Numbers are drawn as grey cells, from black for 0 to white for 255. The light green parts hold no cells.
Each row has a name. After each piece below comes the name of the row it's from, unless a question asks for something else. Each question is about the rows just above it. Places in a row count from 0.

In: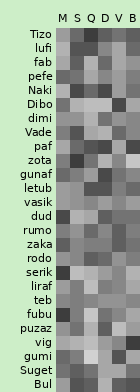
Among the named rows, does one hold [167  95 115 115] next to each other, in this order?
yes
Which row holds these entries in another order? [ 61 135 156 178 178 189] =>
serik
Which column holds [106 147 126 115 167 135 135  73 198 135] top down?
B
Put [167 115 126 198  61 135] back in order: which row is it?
fubu

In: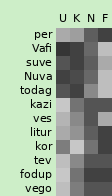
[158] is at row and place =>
per, 1
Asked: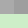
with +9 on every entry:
[179 167]
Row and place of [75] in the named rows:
Nuva, 1
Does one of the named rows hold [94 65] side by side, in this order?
yes

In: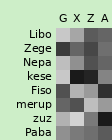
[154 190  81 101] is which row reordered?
merup
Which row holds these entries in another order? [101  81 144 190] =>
Nepa
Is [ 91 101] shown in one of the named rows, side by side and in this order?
yes
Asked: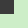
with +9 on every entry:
[68]
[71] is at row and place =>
Zege, 2
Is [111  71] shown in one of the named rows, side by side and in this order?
no
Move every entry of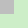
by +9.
[199]

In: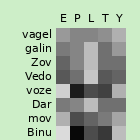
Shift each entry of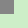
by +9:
[142]
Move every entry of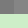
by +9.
[131 142]
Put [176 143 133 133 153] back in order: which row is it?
vagel
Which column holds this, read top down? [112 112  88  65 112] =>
T
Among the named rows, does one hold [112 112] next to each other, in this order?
yes
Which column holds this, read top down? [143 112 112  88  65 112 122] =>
T

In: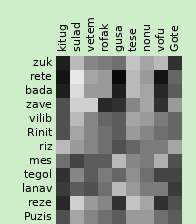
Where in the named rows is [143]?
tegol, 5
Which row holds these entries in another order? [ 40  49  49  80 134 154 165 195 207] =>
reze
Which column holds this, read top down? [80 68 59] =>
Gote
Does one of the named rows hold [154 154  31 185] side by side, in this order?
yes
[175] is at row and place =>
mes, 7
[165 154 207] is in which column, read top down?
vetem
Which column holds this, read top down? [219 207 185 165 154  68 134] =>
sulad

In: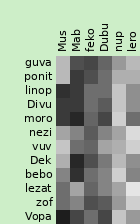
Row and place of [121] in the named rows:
Dek, 3
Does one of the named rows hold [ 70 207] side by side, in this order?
yes
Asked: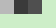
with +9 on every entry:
[194  67  88]
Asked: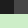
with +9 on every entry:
[38 79]

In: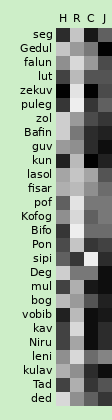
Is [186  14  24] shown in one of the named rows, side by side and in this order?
yes
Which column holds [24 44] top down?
J
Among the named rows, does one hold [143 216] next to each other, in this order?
yes
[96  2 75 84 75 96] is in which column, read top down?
J
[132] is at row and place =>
leni, 3
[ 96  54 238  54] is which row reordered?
puleg

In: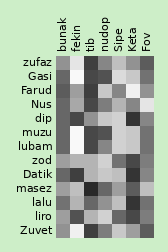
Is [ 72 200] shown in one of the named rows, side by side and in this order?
no
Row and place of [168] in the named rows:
Nus, 1
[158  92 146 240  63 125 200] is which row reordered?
Zuvet
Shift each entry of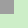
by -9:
[149]

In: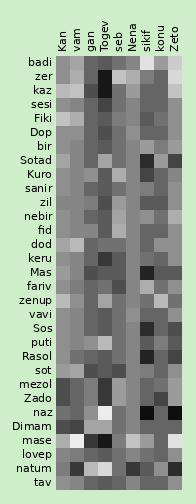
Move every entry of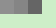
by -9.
[134 124  92]
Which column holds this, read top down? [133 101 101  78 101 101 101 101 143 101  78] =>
gan

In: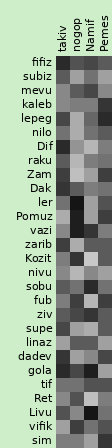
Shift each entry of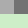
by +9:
[181 123]
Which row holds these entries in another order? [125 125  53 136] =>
kaleb
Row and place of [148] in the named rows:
Dif, 1
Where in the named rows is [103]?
lepeg, 2
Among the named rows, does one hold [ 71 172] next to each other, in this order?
yes

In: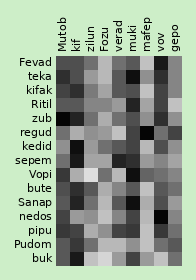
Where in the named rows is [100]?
Vopi, 6
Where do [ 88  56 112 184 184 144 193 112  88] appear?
Pudom
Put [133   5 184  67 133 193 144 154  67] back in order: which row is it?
nedos
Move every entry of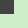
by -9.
[58]
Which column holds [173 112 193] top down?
zilun
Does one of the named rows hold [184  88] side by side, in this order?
yes
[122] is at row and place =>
kifak, 2

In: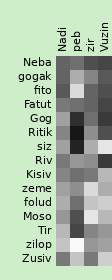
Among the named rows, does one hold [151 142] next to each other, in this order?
yes
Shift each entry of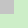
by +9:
[205]
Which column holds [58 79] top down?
Vuzin

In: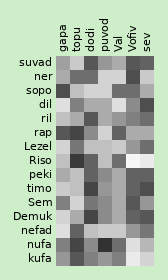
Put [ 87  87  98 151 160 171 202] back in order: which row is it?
suvad
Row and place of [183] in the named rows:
nufa, 6
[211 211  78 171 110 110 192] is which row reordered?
sopo
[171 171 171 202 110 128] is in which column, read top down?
Val
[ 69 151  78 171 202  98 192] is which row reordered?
timo
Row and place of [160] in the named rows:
suvad, 0
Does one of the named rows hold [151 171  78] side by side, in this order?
no

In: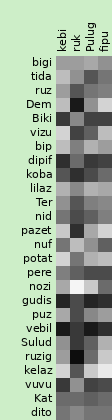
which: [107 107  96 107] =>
Kat
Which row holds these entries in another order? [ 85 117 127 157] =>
ruz
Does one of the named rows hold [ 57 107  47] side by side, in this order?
no
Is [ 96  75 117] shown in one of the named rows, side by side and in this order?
no
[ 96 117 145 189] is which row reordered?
nuf

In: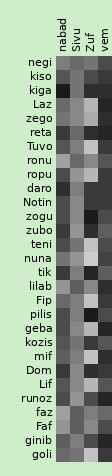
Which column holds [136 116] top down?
Sivu
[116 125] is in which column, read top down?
Sivu
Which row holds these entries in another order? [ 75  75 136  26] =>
zogu
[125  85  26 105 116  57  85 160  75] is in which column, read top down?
nabad
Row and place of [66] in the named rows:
nuna, 3
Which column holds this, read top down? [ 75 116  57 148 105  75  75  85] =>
nabad

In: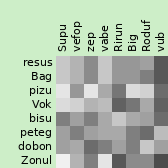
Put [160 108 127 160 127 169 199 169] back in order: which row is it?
bisu
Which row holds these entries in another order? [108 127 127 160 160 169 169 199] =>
bisu

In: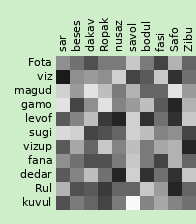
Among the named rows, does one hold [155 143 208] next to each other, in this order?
yes
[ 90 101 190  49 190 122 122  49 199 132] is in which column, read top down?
bodul
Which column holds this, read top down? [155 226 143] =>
dakav

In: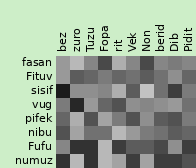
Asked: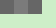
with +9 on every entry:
[111 132 111]
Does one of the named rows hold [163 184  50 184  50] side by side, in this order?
no
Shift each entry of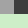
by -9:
[154  52]
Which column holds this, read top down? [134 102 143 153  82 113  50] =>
Tuzu

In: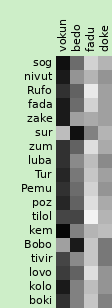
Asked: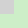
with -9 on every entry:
[201]
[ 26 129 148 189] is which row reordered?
kolo
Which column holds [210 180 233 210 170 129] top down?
fadu
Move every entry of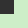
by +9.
[58]
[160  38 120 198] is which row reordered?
Tur
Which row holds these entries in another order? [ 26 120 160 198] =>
Bobo
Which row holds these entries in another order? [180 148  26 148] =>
nivut

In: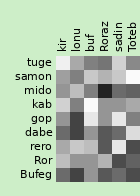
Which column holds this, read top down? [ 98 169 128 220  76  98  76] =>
Toteb
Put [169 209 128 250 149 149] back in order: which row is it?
kab
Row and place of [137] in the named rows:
tuge, 5
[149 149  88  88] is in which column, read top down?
Roraz
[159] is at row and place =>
samon, 0

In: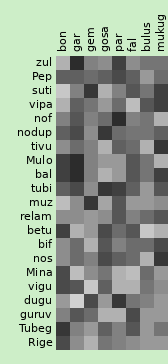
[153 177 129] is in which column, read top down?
gem
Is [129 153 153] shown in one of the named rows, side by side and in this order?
yes
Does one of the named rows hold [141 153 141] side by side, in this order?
yes
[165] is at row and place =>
muz, 3
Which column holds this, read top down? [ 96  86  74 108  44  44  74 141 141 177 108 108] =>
gar

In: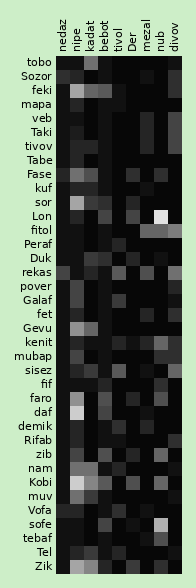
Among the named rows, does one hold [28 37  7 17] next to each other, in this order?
no
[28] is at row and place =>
Taki, 1

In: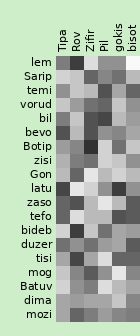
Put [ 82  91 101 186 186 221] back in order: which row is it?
tefo
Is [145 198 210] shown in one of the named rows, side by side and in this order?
no
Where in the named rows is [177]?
zisi, 0

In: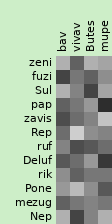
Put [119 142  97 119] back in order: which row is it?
rik
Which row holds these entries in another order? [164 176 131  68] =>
Sul
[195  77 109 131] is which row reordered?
zavis
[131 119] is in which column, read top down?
vivav
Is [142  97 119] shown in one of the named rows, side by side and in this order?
yes
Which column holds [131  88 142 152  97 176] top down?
bav

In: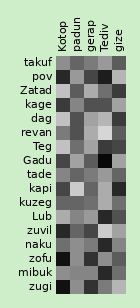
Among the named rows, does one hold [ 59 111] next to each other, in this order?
no
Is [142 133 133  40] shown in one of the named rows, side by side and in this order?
yes
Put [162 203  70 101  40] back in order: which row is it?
zuvil
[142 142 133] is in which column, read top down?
padun
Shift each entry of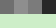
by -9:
[102 133 114  31]

